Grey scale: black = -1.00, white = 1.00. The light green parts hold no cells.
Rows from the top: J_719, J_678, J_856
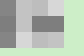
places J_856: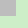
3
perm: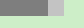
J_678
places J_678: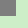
1 3 4
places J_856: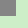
1

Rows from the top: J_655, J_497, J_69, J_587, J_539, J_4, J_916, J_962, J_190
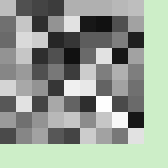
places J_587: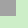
9
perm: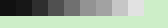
J_497
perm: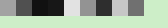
J_497
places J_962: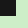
9
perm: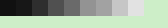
J_587
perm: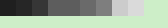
J_69

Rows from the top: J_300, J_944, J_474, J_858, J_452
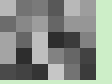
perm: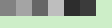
J_474
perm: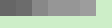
J_944

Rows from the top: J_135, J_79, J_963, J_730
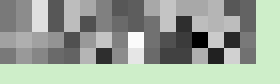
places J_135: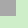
6 10 12 13
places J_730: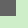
5

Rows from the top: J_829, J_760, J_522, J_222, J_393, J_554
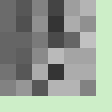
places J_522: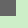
1 2 5
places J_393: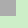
3 5 6
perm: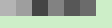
J_829
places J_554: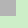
4 5

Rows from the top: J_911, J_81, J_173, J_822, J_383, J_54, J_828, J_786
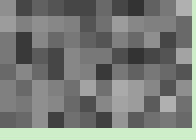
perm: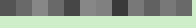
J_383
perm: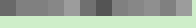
J_81
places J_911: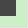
2 5 6 8
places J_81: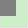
2 5 10 11
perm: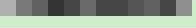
J_911
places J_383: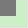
8 10
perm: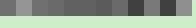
J_786

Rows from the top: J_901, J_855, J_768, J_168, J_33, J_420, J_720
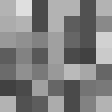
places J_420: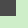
2 5
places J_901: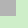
1 4 5 7
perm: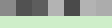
J_855

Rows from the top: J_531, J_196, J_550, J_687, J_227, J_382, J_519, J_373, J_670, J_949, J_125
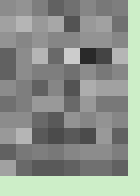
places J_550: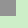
1 3 6 7
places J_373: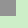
5 7
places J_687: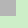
3 8
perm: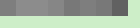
J_949
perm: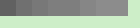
J_227

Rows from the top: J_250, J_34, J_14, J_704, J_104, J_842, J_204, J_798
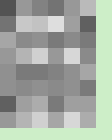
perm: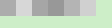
J_798
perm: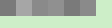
J_14
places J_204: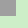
2 5 6
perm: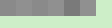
J_842
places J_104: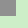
1 5
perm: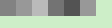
J_250
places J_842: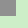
1 3 5

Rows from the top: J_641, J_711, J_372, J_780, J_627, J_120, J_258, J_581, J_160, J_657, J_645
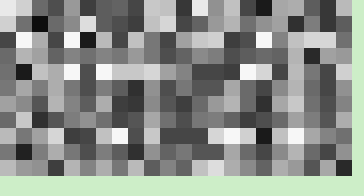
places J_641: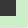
12 21
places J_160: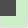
9
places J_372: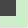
1 4 8 11
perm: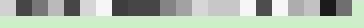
J_627
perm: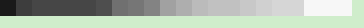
J_372
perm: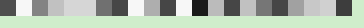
J_372
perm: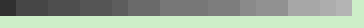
J_120

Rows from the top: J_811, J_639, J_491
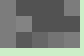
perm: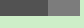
J_811
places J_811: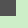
2 3 4
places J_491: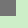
4
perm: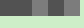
J_811

